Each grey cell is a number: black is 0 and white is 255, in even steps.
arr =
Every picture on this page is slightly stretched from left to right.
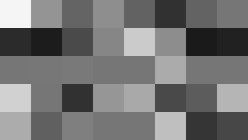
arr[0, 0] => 245
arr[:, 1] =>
[148, 28, 119, 118, 96]
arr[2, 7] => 118
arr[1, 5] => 141
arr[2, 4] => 118
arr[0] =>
[245, 148, 100, 142, 98, 49, 99, 118]
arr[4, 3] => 118
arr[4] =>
[172, 96, 127, 118, 118, 191, 53, 71]
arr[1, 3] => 134
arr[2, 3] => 118
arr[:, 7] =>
[118, 33, 118, 181, 71]
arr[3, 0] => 209

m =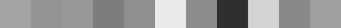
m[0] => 164
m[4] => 143
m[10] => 160
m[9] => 136

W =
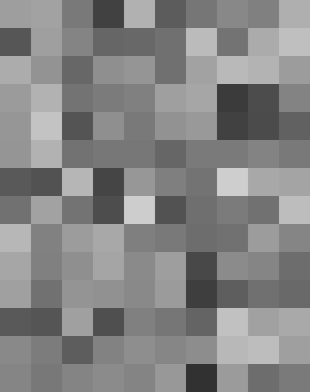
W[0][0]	158
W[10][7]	94
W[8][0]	183
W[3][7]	59
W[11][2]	160
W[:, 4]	[177, 104, 149, 128, 121, 119, 151, 205, 127, 138, 137, 128, 142, 132]
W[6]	[89, 82, 182, 69, 151, 127, 115, 206, 168, 164]
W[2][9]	156
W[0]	[158, 162, 121, 65, 177, 92, 118, 136, 128, 175]
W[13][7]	155
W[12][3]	130
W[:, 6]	[118, 187, 162, 166, 153, 122, 115, 111, 109, 72, 62, 100, 141, 49]
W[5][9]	121
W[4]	[150, 195, 84, 143, 121, 146, 153, 65, 75, 97]
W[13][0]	133
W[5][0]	149
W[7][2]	115
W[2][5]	112
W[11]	[89, 85, 160, 79, 128, 118, 100, 193, 161, 169]
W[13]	[133, 120, 132, 139, 132, 152, 49, 155, 109, 122]
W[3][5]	159
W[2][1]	147
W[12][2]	93

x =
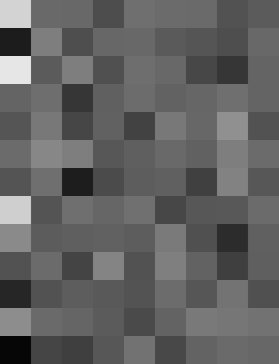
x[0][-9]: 211
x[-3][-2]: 115
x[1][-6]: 103
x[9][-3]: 98
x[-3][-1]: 80
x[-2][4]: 74
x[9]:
[82, 107, 68, 132, 82, 127, 98, 63, 95]
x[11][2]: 101
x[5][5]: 105
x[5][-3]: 97
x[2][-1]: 100
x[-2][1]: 106
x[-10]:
[100, 110, 54, 96, 108, 98, 102, 111, 100]
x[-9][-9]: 85
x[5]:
[107, 135, 126, 87, 95, 105, 97, 126, 107]
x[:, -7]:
[104, 78, 126, 54, 70, 126, 29, 111, 95, 68, 93, 101, 63]
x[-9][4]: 66
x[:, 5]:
[107, 90, 104, 98, 120, 105, 96, 71, 122, 127, 108, 99, 72]
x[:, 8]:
[91, 104, 100, 100, 82, 107, 87, 107, 96, 95, 80, 114, 103]
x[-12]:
[28, 126, 78, 103, 104, 90, 85, 78, 104]
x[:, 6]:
[106, 85, 71, 102, 103, 97, 64, 87, 80, 98, 86, 121, 99]
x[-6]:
[207, 84, 111, 102, 112, 71, 87, 88, 107]
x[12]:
[6, 69, 63, 87, 114, 72, 99, 106, 103]
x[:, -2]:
[82, 78, 54, 111, 144, 126, 130, 88, 44, 63, 115, 118, 106]
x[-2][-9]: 141

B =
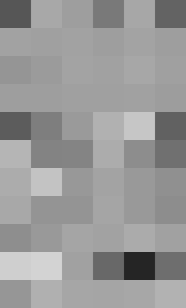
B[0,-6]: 86
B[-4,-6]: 168
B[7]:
[168, 148, 148, 165, 153, 141]
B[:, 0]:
[86, 162, 149, 158, 92, 181, 172, 168, 142, 207, 150]
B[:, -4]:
[158, 162, 163, 160, 154, 132, 152, 148, 165, 161, 166]
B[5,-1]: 112
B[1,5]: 158
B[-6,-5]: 131
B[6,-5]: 195
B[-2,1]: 211
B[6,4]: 153
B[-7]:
[92, 126, 154, 177, 198, 97]
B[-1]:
[150, 176, 166, 165, 167, 178]
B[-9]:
[149, 155, 163, 161, 167, 160]
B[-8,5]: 157
